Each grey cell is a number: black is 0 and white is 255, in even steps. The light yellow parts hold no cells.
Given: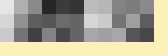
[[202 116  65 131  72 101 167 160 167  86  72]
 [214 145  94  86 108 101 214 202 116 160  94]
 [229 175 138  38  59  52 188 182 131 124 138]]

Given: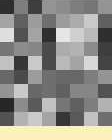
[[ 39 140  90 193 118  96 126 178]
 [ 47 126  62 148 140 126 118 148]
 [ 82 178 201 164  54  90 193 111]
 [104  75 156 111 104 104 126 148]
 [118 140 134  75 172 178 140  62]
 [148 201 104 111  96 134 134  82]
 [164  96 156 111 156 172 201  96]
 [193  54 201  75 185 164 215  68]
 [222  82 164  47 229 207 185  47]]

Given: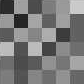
[[ 44 159  76 125 153 201]
 [ 90 159 133 173  60  97]
 [110  76  90 145 118 165]
 [125  83 133 110 145 103]
 [153  38 165  97 159  97]
 [187  83 187  68 139 110]]

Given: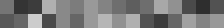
[[ 88 102 204  74 137 102 153 182 145 176  82  60 102 161 131 153]
 [117  52  60 176 137 124 153 131 110  94 110 168 145  74  46  82]]

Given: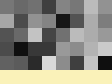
[[ 75  15  56  56 153 140 179 202]
 [ 83 105 195  69 113 187 172 153]
 [ 97  91  42 216 140  63 195  15]
 [119 105 113  63 132 119 187 146]
 [166  75 146 132  22  83 172 125]]

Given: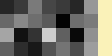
[[ 38  58 122  70  58  38 151]
 [ 96  45  24  83 116  76 157]
 [104 136 110  90   3 110 122]
 [165  17  51 205  96   9 144]]

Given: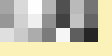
[[150 209 239 144  65 194 101]
 [165 217 254 180  80 186 116]
 [223 202 172 123 246  94  37]]
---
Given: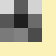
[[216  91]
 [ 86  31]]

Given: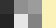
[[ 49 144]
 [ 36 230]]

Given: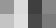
[[151 219]
 [196 223]]

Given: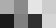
[[173 138]
 [ 27 128]]

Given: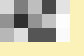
[[216 126]
 [146  47]]

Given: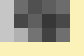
[[198 108]
 [198  71]]

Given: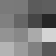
[[122 121]
 [128 102]]

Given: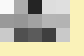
[[249 172]
 [153 150]]
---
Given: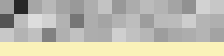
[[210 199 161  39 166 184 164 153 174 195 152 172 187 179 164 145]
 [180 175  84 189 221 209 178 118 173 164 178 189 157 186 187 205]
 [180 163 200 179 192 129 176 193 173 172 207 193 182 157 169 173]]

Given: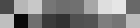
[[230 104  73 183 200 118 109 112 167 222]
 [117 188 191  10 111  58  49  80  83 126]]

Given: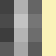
[[176 101  65]
 [195 118  74]
 [180 109  61]
 [167  91  91]]

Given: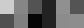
[[144  84 205 134  83  34]
 [140 141  80 128   5  34]]

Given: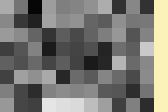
[[135  50 171 116   6 157 127 132 145 173  50]
 [118 120 136  56  33 162 138 146 101  91 143]
 [ 84 131 154 139 100  52  93  73  99 126 151]
 [ 94 201  62  85 130  27  75  68  80  36 110]
 [106 136  96  80 105  69  93  66  26  38 181]
 [ 74 139  65 160 144 169  39 107  90 133 106]
 [ 45 116 127  70  44 130 140 132 139  89  86]
 [128  44 152  70  64 229 222 218 189 159  64]]

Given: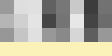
[[ 60 114 154 222 224  97 119 201]
 [ 68 108 181 208 228  69 116 231]
 [ 94 152 151 197 224 152 137 214]]

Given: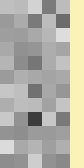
[[123 188 191 187 211]
 [188 108 154 171 122]
 [183 221 158 157 169]
 [173 165 169 145 149]
 [172 194 181 140 118]
 [164 169 155 175 168]
 [168 150 198 191 113]
 [162 196 174 189 187]
 [199 121 200 146  60]
 [154 159 147 142 155]
 [159 175 219 169 180]
 [146 137 141 146 206]]
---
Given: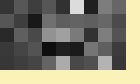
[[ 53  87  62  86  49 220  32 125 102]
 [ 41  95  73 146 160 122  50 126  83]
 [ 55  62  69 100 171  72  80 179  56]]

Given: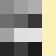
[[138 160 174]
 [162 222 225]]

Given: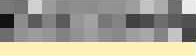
[[121 115 208 155 136 142 141 147 146 157 194 171 110 233]
 [109 146 156 149 130 146 158 142 136 158 167 132 195  70]]

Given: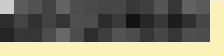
[[204  91  81  66  99  77  73  70  71  56  63  85  55  97  90]
 [ 37  55  54  77 104  76  45  62  83  76  55  70  54  78  76]]

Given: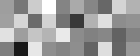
[[158 119 204 255 132 170 134 103 212 178]
 [225 158 197 180 234 140 129 135  98 129]]

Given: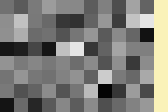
[[113  90 122 156 137 136  92 128  78 163  99]
 [144 174 107 113  83 118 150  90 138 102  18]
 [147 122 134 120 133 109 139  83 143  57 140]
 [121  81  99 140  84 118 187   4  54 156  73]]

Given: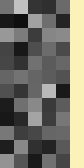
[[115 193  52  47 106]
 [152 124  60 134 138]
 [ 70  50 113  91 103]
 [ 80  53 102 185  25]
 [ 24  40 164  61 119]
 [ 30 136  48  35  89]]
